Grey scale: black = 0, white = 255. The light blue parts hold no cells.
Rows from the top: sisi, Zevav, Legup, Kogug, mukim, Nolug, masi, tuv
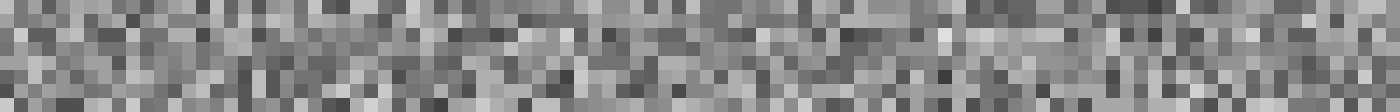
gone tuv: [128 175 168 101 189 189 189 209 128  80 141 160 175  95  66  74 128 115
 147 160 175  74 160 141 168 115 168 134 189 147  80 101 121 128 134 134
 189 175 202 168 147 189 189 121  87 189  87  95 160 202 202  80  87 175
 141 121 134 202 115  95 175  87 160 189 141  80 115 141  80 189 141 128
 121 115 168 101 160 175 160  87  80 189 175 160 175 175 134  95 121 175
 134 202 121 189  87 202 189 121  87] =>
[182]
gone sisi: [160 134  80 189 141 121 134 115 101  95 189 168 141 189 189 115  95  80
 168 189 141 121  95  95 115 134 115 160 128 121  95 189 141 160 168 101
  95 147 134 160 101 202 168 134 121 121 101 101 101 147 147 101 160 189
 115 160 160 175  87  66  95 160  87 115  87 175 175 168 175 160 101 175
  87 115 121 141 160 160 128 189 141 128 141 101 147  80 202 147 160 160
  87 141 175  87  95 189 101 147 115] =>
[196]
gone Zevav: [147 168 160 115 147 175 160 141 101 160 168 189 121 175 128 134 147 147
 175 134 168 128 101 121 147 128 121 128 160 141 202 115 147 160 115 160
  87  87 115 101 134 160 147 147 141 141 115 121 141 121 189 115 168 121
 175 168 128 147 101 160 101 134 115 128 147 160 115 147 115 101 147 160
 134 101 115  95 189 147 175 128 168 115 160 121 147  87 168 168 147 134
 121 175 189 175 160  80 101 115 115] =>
[153]
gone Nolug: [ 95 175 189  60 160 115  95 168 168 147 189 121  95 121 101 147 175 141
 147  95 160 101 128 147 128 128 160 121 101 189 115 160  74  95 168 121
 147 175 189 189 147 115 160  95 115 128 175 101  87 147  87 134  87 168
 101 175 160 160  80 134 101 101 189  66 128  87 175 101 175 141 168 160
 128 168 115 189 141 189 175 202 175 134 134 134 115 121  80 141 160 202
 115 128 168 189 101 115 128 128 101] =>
[107]

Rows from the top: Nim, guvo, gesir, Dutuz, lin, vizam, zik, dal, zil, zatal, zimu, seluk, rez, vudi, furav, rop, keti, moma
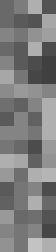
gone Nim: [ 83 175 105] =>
[124]
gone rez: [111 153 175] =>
[181]
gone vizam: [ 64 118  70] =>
[167]
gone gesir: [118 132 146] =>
[159]
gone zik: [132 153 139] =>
[146]
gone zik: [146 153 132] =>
[139]

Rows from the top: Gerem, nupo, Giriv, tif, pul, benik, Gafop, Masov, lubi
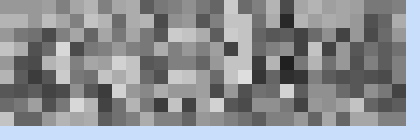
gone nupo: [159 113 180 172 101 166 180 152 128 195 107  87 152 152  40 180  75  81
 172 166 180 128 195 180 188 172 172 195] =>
[144]
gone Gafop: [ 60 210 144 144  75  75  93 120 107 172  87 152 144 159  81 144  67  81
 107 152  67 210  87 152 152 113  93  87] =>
[136]
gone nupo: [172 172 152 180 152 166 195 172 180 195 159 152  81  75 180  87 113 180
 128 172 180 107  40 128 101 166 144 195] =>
[188]

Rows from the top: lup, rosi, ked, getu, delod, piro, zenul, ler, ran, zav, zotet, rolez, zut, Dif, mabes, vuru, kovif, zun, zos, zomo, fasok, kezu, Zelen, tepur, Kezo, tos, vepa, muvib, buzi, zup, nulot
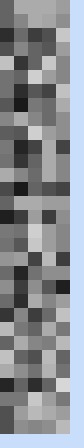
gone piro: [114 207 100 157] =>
[134]
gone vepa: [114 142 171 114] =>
[178]
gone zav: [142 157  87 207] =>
[93]
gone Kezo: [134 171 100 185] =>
[126]
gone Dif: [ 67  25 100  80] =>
[74]
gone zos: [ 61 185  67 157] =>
[149]
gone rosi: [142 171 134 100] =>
[165]

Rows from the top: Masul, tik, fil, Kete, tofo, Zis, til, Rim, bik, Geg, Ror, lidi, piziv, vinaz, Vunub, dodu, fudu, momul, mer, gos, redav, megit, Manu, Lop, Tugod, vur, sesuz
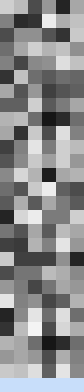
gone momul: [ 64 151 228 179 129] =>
[58]
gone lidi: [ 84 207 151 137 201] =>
[159]
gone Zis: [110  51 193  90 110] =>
[102]

